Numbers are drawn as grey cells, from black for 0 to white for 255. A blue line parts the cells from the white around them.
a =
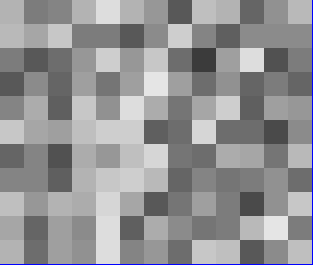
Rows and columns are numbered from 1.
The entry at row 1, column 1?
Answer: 179
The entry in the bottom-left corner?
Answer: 179
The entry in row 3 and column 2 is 88
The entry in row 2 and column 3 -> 199
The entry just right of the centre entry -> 109
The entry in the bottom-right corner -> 191
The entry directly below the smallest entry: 109
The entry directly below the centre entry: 214
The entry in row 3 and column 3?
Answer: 109
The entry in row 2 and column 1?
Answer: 185
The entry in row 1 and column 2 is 124
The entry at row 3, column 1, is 124
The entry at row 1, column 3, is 132
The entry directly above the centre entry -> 172
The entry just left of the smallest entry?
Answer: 109
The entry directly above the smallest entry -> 132
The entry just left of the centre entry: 206
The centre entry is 95
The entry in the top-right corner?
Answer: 185

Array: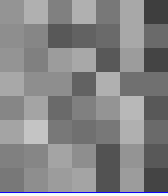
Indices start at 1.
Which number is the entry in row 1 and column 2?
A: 176
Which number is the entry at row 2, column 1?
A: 140
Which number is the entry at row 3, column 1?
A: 148
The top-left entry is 148
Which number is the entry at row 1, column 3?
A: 127
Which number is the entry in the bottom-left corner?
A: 120
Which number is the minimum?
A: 62
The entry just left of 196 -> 162
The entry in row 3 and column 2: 127
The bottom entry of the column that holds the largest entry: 140
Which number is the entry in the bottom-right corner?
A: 68
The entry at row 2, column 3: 89
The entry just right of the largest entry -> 120
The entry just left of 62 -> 168

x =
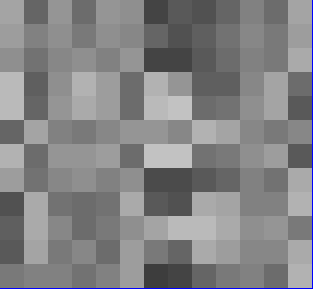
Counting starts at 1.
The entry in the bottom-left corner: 121
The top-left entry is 164
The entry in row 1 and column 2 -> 101
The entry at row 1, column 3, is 149
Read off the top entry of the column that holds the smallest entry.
68
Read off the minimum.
61
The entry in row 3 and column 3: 135
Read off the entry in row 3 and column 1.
143
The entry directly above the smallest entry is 121
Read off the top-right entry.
164
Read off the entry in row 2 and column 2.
129
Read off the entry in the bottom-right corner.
178
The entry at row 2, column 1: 157
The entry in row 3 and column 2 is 114
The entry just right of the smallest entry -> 68

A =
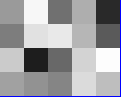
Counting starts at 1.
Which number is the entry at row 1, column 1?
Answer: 154
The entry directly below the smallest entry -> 146
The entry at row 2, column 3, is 233
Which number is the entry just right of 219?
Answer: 190
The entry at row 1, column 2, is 247
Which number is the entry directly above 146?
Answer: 29

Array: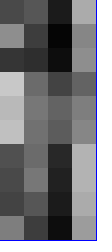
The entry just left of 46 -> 53
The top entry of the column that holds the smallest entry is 27
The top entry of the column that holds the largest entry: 73
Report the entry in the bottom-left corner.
126
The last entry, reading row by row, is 156
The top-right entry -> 171
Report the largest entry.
200
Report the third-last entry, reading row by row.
61
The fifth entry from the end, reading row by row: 171
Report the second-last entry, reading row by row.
13
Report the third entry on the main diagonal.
13

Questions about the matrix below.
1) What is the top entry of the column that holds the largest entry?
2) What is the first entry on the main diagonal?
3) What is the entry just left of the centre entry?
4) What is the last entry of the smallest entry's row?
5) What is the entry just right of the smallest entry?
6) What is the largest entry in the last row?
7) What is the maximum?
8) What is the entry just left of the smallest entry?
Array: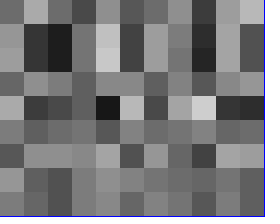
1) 60
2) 108
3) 23
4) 45
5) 184
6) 136
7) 206
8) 95

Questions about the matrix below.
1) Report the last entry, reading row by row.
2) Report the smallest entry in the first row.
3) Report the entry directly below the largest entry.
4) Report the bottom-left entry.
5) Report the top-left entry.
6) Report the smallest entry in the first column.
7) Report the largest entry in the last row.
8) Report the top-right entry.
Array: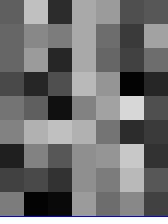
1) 65
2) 44
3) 44
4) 124
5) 95
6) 31
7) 155
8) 87

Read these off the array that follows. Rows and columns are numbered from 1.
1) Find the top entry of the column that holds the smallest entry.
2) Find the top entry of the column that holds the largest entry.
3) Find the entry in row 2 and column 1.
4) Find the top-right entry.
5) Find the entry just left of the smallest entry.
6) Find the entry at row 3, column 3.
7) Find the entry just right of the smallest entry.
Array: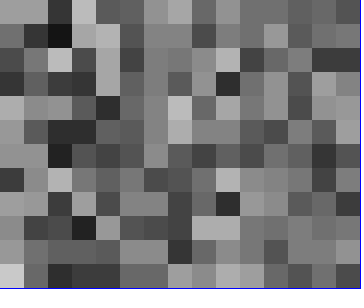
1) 53
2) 158
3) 112
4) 83
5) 53
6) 187
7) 166
